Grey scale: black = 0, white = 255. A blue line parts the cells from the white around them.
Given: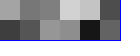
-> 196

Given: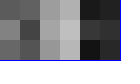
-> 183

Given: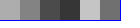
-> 173

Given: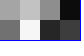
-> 194

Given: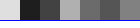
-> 176

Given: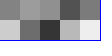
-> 205

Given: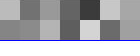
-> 199

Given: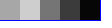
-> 167

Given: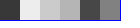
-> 203
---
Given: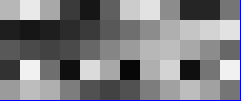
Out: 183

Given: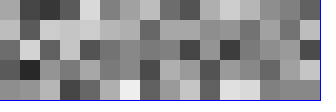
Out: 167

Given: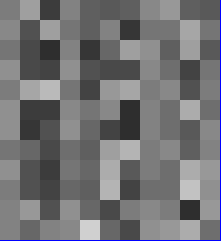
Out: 124

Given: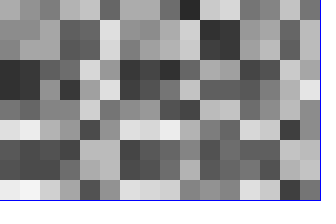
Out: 172

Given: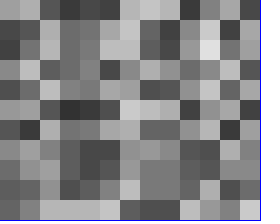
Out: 159

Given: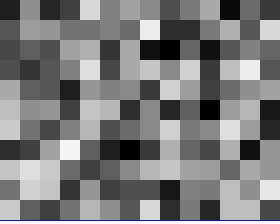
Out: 30
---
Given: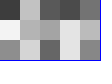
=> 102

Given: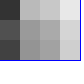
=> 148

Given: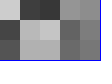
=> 177

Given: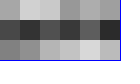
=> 195

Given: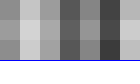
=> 133

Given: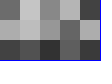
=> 50

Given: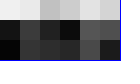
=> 39

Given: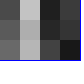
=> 182
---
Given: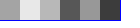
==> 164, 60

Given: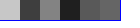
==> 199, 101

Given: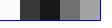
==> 251, 163

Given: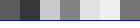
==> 91, 117

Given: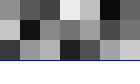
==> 142, 204

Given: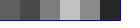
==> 95, 39

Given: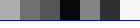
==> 172, 245

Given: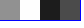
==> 145, 75
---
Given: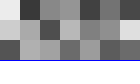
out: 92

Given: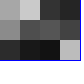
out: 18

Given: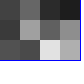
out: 226

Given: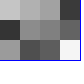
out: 93

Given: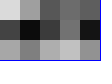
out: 193

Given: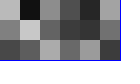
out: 155

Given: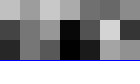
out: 164

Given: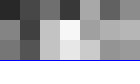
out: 148

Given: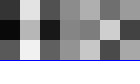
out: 74

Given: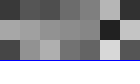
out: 216
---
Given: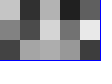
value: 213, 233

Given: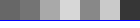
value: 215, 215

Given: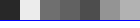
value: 97, 236

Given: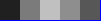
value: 192, 192

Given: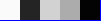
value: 210, 250

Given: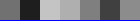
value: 175, 196

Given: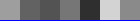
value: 118, 211
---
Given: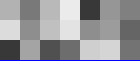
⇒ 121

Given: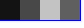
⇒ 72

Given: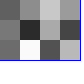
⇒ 141

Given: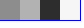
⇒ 178

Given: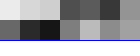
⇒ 215

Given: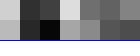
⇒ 48

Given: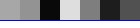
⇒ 147

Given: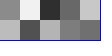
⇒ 241
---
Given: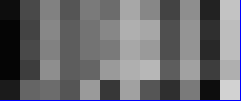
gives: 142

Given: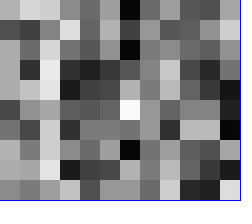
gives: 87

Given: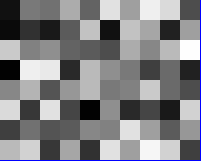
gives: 239

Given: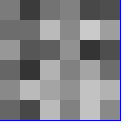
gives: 129

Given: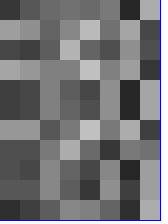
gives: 121

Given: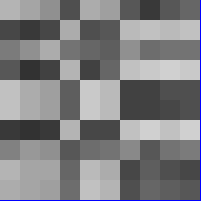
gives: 57

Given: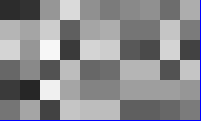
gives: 144
